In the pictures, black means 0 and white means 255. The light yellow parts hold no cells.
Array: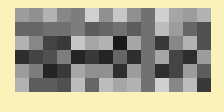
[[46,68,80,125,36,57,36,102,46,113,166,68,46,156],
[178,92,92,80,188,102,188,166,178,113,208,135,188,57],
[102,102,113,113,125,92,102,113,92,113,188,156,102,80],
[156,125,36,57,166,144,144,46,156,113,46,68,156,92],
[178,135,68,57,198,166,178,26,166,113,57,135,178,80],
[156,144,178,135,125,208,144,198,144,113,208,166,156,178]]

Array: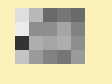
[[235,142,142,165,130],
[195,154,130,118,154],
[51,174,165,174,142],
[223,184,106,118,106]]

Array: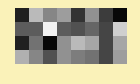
[[92,92,242,92,81,102,69,207],
[32,114,8,145,186,166,69,166],
[176,134,81,145,125,114,69,157],
[32,186,134,157,51,145,60,8]]

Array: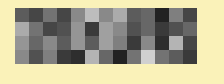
[[92,70,115,70,137,189,137,171,92,103,34,127,70],
[137,81,127,58,46,180,103,34,115,208,115,92,58],
[149,103,137,92,149,92,160,127,58,137,46,180,70],
[171,115,70,81,149,58,160,137,81,103,58,81,103]]

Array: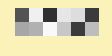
[[166,177,249,199,59,189],
[83,240,48,230,221,59]]

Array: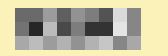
[[115,39,188,73,125,51,51,228,134],
[106,106,156,95,146,125,83,218,134],
[168,188,156,178,146,178,198,134,168]]

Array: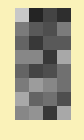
[[200,36,68,46],
[100,56,89,89],
[100,68,78,112],
[123,89,78,123],
[168,100,112,78],
[135,135,56,168],
[135,147,56,168],
[123,156,135,112]]
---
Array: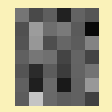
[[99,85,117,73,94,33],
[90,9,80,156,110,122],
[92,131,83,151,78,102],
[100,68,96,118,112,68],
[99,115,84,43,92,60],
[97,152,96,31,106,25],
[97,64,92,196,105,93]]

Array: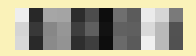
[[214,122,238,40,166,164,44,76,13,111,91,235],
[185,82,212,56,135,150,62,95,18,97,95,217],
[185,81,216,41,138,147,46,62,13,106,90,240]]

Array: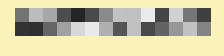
[[118,64,115,188,167,77,37,74,139,194,192,234,69,209],
[193,131,51,47,101,161,215,233,176,86,192,73,99,151]]

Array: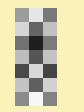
[[230,121,156],
[100,193,214],
[31,122,114],
[85,195,189],
[216,69,73],
[95,209,195],
[247,131,139]]

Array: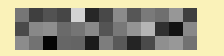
[[151,63,118,63,82,70,211,39,72,139,86,122,111],
[19,136,74,136,142,106,117,137,84,120,148,181,48],
[152,114,140,114,5,102,100,27,125,89,36,74,143]]

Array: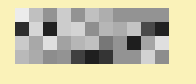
[[147,147,236,192,147,204,147,192,174,147,147],
[73,33,45,214,33,204,211,143,182,172,196],
[165,223,202,168,223,162,182,192,119,147,30],
[210,141,185,171,141,147,64,31,52,147,147]]

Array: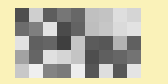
[[222,213,78,207,93,118,103,192,195],
[218,226,108,127,227,75,99,190,198],
[179,96,226,96,101,63,197,91,87],
[102,115,162,101,224,213,196,78,95],
[87,228,200,239,131,122,237,86,222]]
